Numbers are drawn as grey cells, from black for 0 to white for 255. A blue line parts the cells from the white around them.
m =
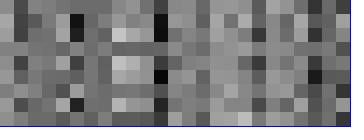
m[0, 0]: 140
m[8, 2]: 106
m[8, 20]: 146
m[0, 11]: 65
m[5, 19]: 152
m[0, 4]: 115
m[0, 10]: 113
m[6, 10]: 109
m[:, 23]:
[106, 97, 102, 121, 111, 89, 113, 108, 112]
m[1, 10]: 137
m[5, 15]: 149
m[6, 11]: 80
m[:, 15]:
[149, 165, 160, 140, 144, 149, 136, 155, 160]
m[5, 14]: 99
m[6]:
[126, 142, 128, 104, 81, 155, 116, 108, 117, 119, 109, 80, 133, 124, 108, 136, 164, 136, 116, 147, 152, 101, 74, 113, 53]
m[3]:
[129, 130, 116, 114, 103, 129, 109, 124, 101, 103, 99, 101, 138, 119, 108, 140, 146, 154, 123, 140, 137, 113, 111, 121, 81]
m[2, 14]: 120
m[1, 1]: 67
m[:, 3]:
[125, 122, 113, 114, 121, 108, 104, 115, 107]
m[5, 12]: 139
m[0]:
[140, 74, 130, 125, 115, 108, 108, 108, 135, 146, 113, 65, 136, 138, 104, 149, 151, 143, 90, 163, 147, 110, 51, 106, 63]
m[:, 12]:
[136, 150, 113, 138, 100, 139, 133, 116, 158]
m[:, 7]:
[108, 125, 98, 124, 96, 98, 108, 109, 125]
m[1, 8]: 151
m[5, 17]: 132
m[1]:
[166, 67, 89, 122, 156, 18, 103, 125, 151, 129, 137, 15, 150, 143, 95, 165, 114, 171, 99, 136, 102, 166, 87, 97, 159]
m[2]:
[157, 65, 110, 113, 163, 31, 111, 98, 196, 167, 150, 13, 113, 132, 120, 160, 144, 125, 56, 137, 108, 156, 50, 102, 133]
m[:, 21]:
[110, 166, 156, 113, 138, 128, 101, 159, 114]
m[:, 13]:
[138, 143, 132, 119, 128, 148, 124, 127, 125]

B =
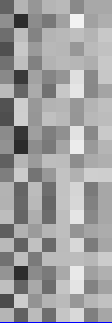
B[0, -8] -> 98
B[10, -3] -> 236
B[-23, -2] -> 168
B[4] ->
[113, 191, 129, 179, 185, 182, 174, 200]
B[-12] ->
[96, 181, 155, 189, 188, 141, 170, 175]
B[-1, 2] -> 187
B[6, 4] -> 199
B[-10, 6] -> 122
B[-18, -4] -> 149
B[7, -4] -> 181
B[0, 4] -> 185
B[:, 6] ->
[168, 161, 180, 186, 174, 137, 136, 180, 184, 136, 153, 170, 207, 122, 129, 136, 165, 123, 183, 160, 130, 182, 127]
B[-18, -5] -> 133
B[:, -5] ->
[181, 120, 180, 184, 179, 133, 113, 179, 192, 126, 121, 189, 152, 110, 102, 108, 181, 105, 188, 122, 108, 179, 110]
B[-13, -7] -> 43
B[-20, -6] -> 154
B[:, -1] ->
[168, 174, 200, 193, 200, 199, 164, 191, 188, 201, 181, 175, 206, 167, 167, 167, 172, 166, 204, 176, 162, 193, 166]
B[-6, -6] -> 193
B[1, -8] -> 143
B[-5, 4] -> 188
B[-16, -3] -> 151
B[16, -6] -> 155
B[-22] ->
[143, 44, 140, 120, 161, 242, 161, 174]
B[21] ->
[75, 205, 147, 179, 186, 151, 182, 193]
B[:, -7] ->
[180, 44, 189, 200, 191, 57, 101, 206, 207, 54, 43, 181, 203, 100, 103, 101, 178, 98, 190, 45, 100, 205, 97]
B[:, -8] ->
[98, 143, 110, 79, 113, 137, 186, 82, 78, 139, 146, 96, 126, 179, 178, 189, 95, 185, 113, 148, 191, 75, 181]
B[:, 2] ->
[150, 140, 131, 154, 129, 162, 171, 152, 150, 159, 141, 155, 116, 188, 185, 174, 155, 193, 122, 139, 169, 147, 187]
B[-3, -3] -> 228

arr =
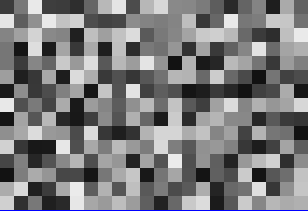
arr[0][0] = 59
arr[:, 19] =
[30, 202, 45, 107, 56, 117, 73, 150, 89, 118, 65, 209, 87, 55, 183]
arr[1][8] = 70
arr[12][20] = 110
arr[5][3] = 168
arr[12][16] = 76
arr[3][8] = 191
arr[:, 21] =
[97, 113, 234, 176, 127, 76, 21, 215, 53, 18, 93, 140, 194, 197, 176]
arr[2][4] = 132
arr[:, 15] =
[93, 103, 207, 57, 38, 204, 58, 161, 181, 133, 152, 95, 96, 36, 27]
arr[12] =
[18, 125, 171, 149, 71, 72, 21, 119, 170, 198, 24, 117, 166, 81, 20, 96, 76, 203, 20, 87, 110, 194]
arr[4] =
[118, 59, 134, 101, 201, 153, 221, 88, 183, 156, 228, 148, 18, 178, 25, 38, 185, 164, 116, 56, 155, 127]
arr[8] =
[20, 164, 86, 184, 40, 24, 63, 139, 84, 176, 102, 27, 203, 42, 164, 181, 137, 136, 38, 89, 58, 53]
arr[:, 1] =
[120, 93, 161, 21, 59, 31, 142, 80, 164, 168, 55, 128, 125, 217, 48]
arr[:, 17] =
[100, 119, 105, 134, 164, 74, 18, 133, 136, 66, 55, 152, 203, 114, 203]
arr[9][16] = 161
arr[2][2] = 211
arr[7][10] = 185
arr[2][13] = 164
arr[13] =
[172, 217, 31, 60, 169, 235, 93, 178, 85, 191, 89, 124, 75, 90, 173, 36, 104, 114, 223, 55, 144, 197]
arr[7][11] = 109
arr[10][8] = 186
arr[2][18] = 59
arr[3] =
[118, 21, 222, 27, 165, 56, 169, 30, 191, 44, 121, 113, 150, 49, 163, 57, 98, 134, 227, 107, 164, 176]
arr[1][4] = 194
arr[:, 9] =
[76, 140, 220, 44, 156, 54, 227, 144, 176, 50, 153, 34, 198, 191, 156]
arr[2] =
[132, 161, 211, 137, 132, 32, 191, 159, 194, 220, 90, 121, 134, 164, 201, 207, 185, 105, 59, 45, 191, 234]
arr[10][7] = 124
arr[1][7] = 66

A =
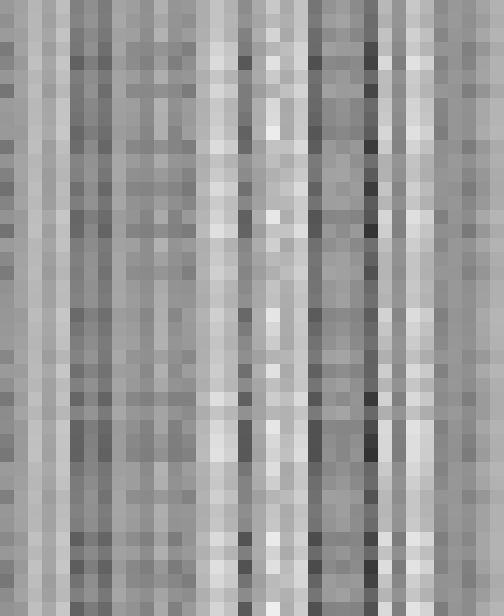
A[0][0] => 153
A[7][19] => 216
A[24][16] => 177
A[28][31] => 139
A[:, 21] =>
[195, 195, 197, 210, 212, 197, 212, 198, 200, 201, 217, 194, 202, 218, 203, 204, 221, 196, 200, 207, 197, 194, 202, 199, 196, 199, 200, 198, 218, 196, 208, 216, 220, 199, 198, 206, 194, 197, 210, 199, 216, 214, 198, 205]
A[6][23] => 161
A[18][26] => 97
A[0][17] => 140
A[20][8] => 165
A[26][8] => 158
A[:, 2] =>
[182, 183, 183, 187, 192, 183, 188, 184, 185, 188, 190, 182, 185, 189, 185, 189, 191, 183, 184, 186, 183, 182, 188, 184, 182, 184, 186, 183, 191, 183, 191, 192, 193, 185, 183, 186, 182, 183, 192, 184, 193, 189, 184, 191]
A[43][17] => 89
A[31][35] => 175
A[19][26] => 81
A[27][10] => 143
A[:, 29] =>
[200, 193, 208, 201, 225, 203, 200, 211, 213, 224, 211, 195, 193, 206, 197, 223, 214, 205, 196, 196, 199, 196, 220, 211, 203, 192, 217, 198, 217, 193, 225, 222, 222, 214, 206, 198, 198, 201, 228, 208, 227, 206, 197, 227]
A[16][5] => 104
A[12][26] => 90
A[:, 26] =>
[113, 108, 109, 75, 66, 107, 70, 107, 100, 92, 59, 111, 90, 59, 91, 85, 52, 111, 97, 81, 106, 112, 93, 103, 112, 98, 99, 104, 57, 104, 76, 59, 51, 103, 107, 83, 113, 107, 69, 105, 57, 66, 101, 81]
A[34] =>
[151, 160, 183, 164, 193, 123, 140, 120, 162, 157, 142, 175, 146, 152, 175, 199, 180, 131, 171, 206, 171, 198, 110, 144, 151, 138, 107, 191, 145, 206, 188, 137, 151, 144, 165, 178]
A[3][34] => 150
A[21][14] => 172
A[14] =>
[132, 163, 185, 158, 184, 126, 146, 117, 166, 146, 141, 157, 143, 134, 177, 203, 189, 135, 161, 182, 183, 203, 115, 158, 159, 150, 91, 182, 143, 197, 177, 147, 150, 135, 153, 172]
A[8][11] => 175
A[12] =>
[129, 164, 185, 156, 182, 129, 148, 118, 167, 144, 142, 154, 143, 131, 176, 202, 189, 139, 159, 176, 184, 202, 118, 162, 163, 152, 90, 178, 144, 193, 174, 149, 151, 134, 151, 171]
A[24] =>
[154, 161, 182, 164, 192, 126, 141, 123, 163, 159, 143, 177, 149, 153, 174, 196, 177, 137, 171, 203, 169, 196, 114, 145, 154, 138, 112, 187, 147, 203, 185, 138, 151, 146, 165, 178]
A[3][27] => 188
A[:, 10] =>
[144, 145, 141, 136, 129, 142, 136, 140, 138, 134, 130, 145, 142, 132, 141, 133, 128, 142, 142, 139, 143, 145, 135, 139, 143, 144, 137, 143, 128, 145, 130, 128, 126, 139, 142, 139, 145, 143, 128, 141, 126, 133, 143, 131]
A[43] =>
[147, 152, 191, 169, 199, 98, 123, 105, 155, 146, 131, 169, 128, 154, 181, 213, 194, 89, 174, 238, 174, 205, 80, 131, 133, 131, 81, 218, 128, 227, 212, 125, 149, 140, 169, 181]
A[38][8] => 154
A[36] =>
[151, 163, 182, 162, 188, 130, 144, 124, 165, 157, 145, 174, 149, 150, 173, 195, 177, 142, 169, 196, 171, 194, 119, 150, 158, 140, 113, 182, 148, 198, 180, 141, 152, 145, 162, 177]
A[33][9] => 157
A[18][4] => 185
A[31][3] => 163
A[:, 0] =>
[153, 144, 155, 122, 133, 150, 117, 155, 152, 153, 118, 147, 129, 113, 132, 147, 114, 155, 137, 123, 146, 149, 151, 152, 154, 135, 154, 144, 120, 140, 141, 126, 119, 155, 151, 127, 151, 149, 138, 152, 128, 119, 140, 147]
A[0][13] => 152
